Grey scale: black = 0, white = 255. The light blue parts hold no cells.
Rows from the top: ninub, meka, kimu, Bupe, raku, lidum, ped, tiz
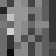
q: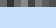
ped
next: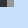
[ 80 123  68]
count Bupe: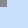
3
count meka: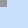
3
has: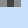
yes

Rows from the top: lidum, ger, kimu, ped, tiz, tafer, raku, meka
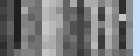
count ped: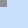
0
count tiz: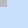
2
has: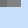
yes
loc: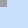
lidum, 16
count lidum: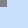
4
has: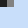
yes

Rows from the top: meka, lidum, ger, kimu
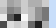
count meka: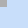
3
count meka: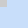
3
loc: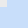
ger, 1
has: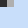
no
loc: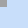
meka, 2

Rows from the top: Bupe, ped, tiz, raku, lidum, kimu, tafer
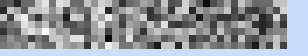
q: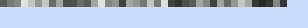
raku
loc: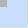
lidum, 15

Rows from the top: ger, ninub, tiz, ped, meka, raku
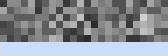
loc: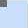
raku, 17
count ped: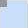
5
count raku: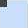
2
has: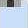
yes
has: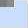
yes
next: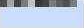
[ 68  81 208]

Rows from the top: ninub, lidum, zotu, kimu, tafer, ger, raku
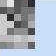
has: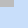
yes
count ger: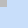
3
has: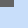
no
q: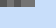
lidum
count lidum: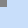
0

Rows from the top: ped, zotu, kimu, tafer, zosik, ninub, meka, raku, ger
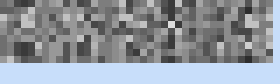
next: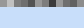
[111  97  71]
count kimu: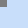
3
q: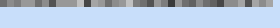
ninub
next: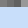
[ 83 140 152]
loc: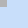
meka, 14
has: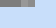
yes

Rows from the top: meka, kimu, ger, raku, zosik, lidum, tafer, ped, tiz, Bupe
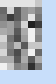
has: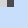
no
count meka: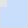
5
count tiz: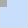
4
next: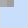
[ 90 171 240]
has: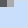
yes

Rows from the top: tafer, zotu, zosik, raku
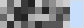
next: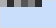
[86 86 86]
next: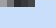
[129  34 129]

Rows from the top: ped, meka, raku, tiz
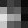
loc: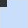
ped, 3
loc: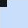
meka, 4

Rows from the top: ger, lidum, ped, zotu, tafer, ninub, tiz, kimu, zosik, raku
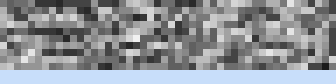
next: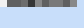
[ 96 213 162]
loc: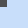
tafer, 13
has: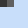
yes

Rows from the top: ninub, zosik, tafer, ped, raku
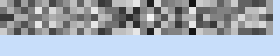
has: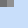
yes
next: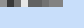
[114  98 190]

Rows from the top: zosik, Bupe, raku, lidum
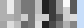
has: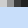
no
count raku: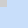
4

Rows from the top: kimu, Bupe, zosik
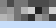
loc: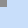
Bupe, 1
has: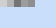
no
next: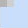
[ 33 102 207]
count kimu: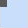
1
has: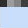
yes
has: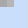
no

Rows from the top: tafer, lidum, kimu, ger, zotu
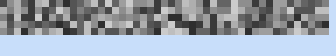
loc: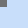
kimu, 39
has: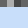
yes
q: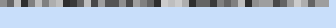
zotu

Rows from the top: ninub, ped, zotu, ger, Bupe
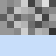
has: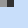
no
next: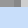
[123 180 167]
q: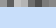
ger

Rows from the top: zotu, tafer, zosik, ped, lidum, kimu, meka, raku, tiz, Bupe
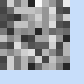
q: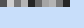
Bupe
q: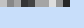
kimu
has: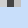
yes

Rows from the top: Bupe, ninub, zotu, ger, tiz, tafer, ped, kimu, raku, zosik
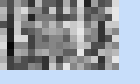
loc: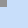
ped, 11
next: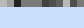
[108  79 230]
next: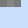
[134 147 201]
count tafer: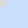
4
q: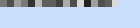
Bupe
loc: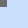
zotu, 15
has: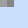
yes

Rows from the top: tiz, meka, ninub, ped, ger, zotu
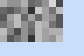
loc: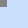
ger, 2
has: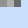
yes
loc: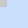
meka, 6
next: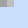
[104 161 104]

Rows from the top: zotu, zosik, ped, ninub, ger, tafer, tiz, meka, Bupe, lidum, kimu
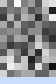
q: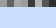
tafer
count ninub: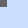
2
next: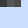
[127 211 156]
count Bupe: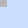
1

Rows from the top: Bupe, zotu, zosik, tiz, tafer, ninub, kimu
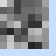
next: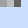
[ 50  50 189]
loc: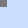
zotu, 6
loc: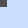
ninub, 3

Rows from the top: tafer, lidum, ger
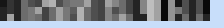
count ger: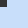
0
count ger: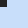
7
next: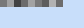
[ 79  67 133]
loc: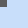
lidum, 11
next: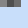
[ 67  36 133]

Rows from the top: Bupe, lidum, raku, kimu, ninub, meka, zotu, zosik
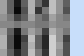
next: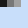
[135  65 177]
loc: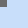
Bupe, 6
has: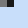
no
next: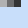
[191 147  96]

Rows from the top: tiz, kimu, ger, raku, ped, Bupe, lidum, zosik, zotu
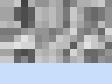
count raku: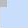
5
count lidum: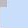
4

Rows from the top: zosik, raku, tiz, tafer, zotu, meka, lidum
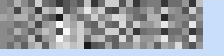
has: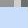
no
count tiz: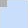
5
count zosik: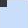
5
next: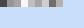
[191 110  97]
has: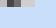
no
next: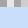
[ 84  71 165]

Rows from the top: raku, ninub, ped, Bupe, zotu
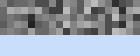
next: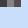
[187 172 144]
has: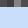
yes
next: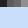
[ 92 187 132]

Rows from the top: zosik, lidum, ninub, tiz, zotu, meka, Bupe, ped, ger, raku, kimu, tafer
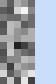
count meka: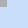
4
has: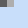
yes
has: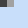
no
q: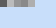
zotu
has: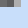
no
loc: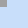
raku, 1
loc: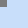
ninub, 1

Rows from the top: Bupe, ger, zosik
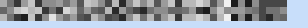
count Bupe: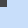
5
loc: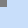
ger, 36
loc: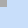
Bupe, 1
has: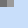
yes

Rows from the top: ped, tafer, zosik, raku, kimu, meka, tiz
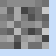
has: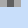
no
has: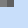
no
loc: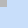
kimu, 3
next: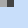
[ 96 112 199]
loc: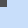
zosik, 5
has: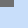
yes

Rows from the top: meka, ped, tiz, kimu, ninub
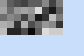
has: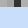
yes
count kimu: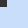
2
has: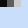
no

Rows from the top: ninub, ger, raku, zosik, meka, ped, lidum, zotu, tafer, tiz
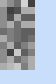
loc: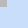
tiz, 2
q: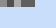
raku
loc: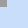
lidum, 5
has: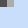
yes

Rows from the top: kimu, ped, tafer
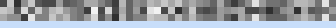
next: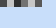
[ 73  88 155]
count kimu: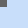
7
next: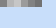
[ 61 242  73]
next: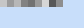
[ 48 183 100]

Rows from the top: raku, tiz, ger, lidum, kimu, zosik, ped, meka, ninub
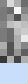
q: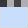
ninub
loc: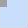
ger, 4
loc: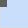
meka, 4

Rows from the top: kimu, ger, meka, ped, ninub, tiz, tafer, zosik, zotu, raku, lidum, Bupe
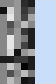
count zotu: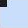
3
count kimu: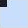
1

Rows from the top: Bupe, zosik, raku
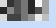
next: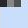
[118  39  80]
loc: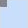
zosik, 2
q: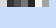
Bupe
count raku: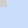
0
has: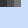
yes

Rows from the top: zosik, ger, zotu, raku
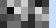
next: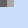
[ 43 153 180]
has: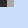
no
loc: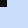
ger, 2
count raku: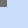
3
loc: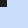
zosik, 6
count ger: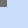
3
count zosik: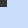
1

